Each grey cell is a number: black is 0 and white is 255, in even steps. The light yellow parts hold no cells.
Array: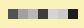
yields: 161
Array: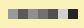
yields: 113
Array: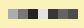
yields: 99
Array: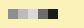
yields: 143
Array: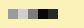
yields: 124
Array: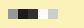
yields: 152
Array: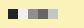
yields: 143
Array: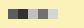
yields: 112
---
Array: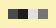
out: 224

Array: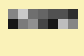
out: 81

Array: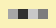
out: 200

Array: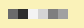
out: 127

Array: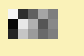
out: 165

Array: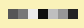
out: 151
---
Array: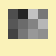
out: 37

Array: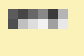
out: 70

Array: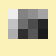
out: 131

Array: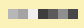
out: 164

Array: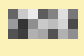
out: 201

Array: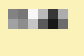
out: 119

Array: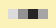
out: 146

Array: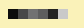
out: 72
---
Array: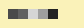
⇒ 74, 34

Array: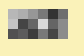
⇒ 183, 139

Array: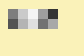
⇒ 126, 168

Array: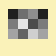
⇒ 32, 163

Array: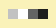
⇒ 194, 30

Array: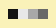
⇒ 19, 104

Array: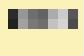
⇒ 43, 76

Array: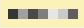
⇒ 54, 95
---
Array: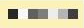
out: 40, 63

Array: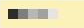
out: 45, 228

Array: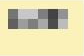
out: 117, 188

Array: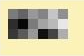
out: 123, 173

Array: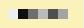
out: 238, 164

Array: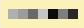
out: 176, 40

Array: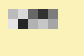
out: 187, 166

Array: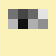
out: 114, 143

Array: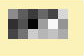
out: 139, 171

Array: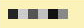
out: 36, 137
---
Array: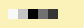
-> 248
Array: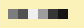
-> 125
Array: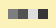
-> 126
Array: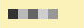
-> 51
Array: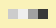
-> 204
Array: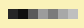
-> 38
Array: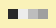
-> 41
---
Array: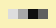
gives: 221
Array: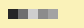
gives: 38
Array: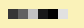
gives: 54
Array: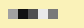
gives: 161
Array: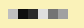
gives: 191
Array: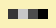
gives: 54
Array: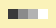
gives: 58
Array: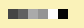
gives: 69
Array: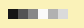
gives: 22
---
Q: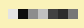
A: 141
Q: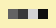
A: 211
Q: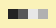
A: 231
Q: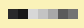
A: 215
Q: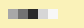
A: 42
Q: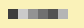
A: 147
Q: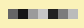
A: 155
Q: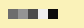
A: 75
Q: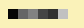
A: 130
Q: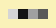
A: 160
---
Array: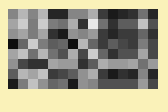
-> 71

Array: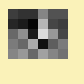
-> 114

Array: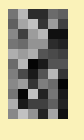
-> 16

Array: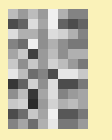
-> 154

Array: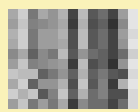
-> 216
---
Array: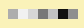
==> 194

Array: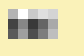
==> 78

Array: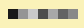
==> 168

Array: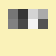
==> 72

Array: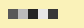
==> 36

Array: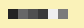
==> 58

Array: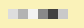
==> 137

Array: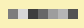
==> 157

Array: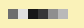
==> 55

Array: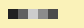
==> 204
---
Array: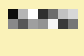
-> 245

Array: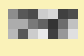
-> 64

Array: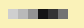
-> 21

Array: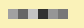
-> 49

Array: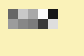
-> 124

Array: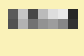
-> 157

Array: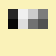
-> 221

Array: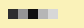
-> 16

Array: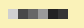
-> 154

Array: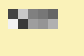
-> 158
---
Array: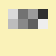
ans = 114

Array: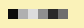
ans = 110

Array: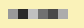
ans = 113

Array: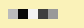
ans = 153

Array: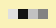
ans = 193

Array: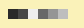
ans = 104
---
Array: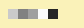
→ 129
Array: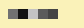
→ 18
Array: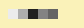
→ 173
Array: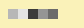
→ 227
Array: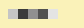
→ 59
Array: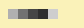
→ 114
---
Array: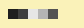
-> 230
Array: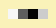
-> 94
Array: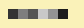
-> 200
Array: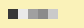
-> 160
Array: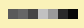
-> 154
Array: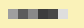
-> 61
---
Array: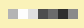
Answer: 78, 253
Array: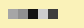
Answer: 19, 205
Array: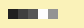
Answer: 86, 253
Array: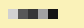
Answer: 54, 209
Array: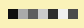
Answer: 203, 239
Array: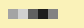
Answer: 97, 208
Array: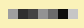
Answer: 147, 198
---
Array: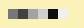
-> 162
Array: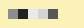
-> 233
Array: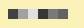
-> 223
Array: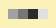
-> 43
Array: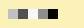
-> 247
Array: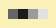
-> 155
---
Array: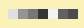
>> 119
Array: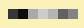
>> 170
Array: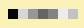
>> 151
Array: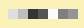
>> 53
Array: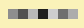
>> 184
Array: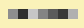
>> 198
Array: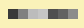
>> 188
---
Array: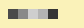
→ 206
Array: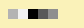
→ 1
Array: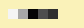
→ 5
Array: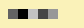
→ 194
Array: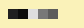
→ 222
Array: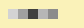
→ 64
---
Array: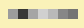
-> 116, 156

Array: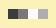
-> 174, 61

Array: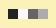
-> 172, 36

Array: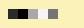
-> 117, 43

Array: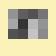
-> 117, 82

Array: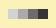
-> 53, 210
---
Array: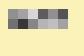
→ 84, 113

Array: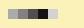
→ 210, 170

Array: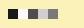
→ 121, 25

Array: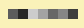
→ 61, 92

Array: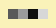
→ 215, 89

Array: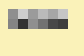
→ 197, 132
